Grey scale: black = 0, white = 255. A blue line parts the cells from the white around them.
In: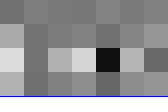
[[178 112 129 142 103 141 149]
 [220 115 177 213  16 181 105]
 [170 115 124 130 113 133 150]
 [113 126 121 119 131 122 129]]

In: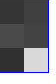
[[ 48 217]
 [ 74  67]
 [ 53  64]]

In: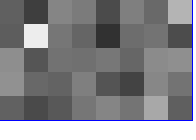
[[ 97  74  88 118 133 116 168  95]
 [145 104  99 127  84  67 135 115]
 [142  85 114 112 119 102 139 143]
 [ 93 237 118 101  49 109 115  76]
 [ 96  62 133 123  75 127 105 180]]

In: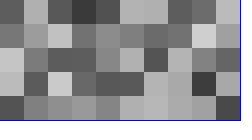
[[ 83 128 143 153 133 176 183 171 161  73]
 [187  91 202 104  88  89 180 169  61 168]
 [197 123  92  93 135 177  84 180 130 101]
 [119 156 193 114 140 127 107 114 207 160]
 [ 93 176  88  58  81 179 176  93 108 187]]

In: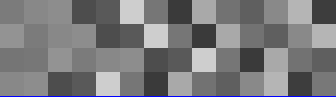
[[136 141  77  89 206 118  58 169 114  95 137 181  61 120]
 [117 119 147 123 136 141  77  89 206 118  58 169 114  95]
 [147 123 136 141  77  89 206 118  58 169 114  95 137 181]
 [123 136 141  77  89 206 118  58 169 114  95 137 181  61]]

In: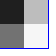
[[114 246]
 [ 31 189]]

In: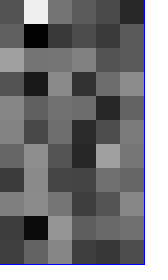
[[ 64  99 133  62  55  77]
 [ 61  11 149  94 105 112]
 [126 139 117  62  84 135]
 [ 59 138  69  68 112 102]
 [102 142  84  38 160 118]
 [131  71 110  43  77 122]
 [133  96 113 109  38  99]
 [ 82  25 137  50 109 140]
 [159 116 117 129  82  90]
 [ 97   2  57  76  58  90]
 [ 83 239 115  91  74  40]]

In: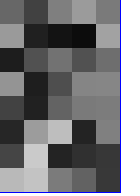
[[185 195 123  98  56]
 [ 69 202  35  48  55]
 [ 38 156 190  35 128]
 [ 66  33  99 122 124]
 [148  30  78 133 134]
 [ 29  81 114  81 110]
 [154  32  19  12 162]
 [103  65 127 155 122]]
